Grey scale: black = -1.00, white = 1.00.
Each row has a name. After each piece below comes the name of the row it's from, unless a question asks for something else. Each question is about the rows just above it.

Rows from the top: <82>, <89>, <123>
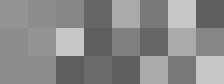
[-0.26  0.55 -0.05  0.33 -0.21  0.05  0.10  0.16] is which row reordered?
<82>
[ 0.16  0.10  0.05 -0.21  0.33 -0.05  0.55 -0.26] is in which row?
<82>
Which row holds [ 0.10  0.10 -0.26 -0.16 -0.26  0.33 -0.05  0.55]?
<123>
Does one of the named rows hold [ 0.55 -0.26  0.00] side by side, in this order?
yes
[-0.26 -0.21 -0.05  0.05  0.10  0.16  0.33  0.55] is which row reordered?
<82>

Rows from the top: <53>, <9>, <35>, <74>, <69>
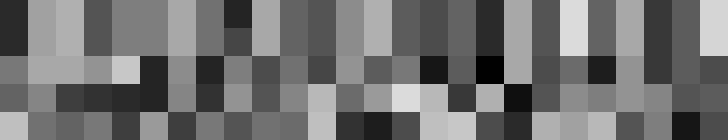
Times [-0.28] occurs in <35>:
3
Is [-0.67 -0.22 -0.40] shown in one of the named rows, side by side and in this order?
no

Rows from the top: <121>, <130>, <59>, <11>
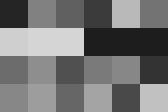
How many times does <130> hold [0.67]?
2
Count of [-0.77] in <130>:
3
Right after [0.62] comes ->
[0.67]

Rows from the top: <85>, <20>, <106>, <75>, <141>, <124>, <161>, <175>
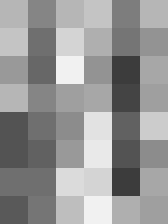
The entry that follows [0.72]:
[0.66]
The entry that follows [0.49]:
[0.89]
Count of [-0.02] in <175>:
0

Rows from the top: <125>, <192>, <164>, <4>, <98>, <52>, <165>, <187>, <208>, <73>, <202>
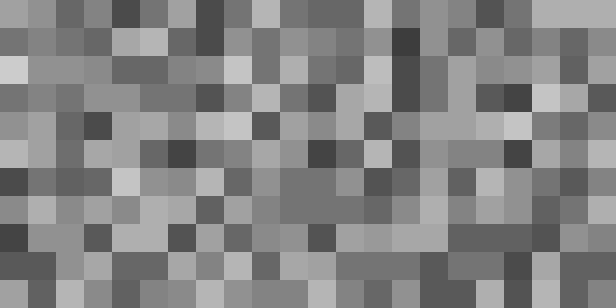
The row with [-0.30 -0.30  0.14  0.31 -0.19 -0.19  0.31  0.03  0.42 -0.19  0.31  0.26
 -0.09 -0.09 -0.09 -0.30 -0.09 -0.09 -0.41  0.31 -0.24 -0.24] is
<73>
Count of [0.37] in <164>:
1
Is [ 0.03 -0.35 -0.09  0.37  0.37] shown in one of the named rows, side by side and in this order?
yes
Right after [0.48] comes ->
[-0.41]
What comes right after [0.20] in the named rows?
[0.31]
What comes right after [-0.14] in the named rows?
[0.31]
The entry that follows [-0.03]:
[-0.19]

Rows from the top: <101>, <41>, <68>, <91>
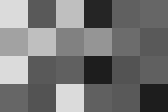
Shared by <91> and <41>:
[-0.30]
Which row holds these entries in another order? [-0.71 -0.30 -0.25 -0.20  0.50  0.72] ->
<101>
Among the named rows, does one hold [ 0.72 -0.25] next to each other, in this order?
yes
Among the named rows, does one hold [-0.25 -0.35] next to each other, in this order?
no
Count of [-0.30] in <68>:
1
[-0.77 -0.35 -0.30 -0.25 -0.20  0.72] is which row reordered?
<91>

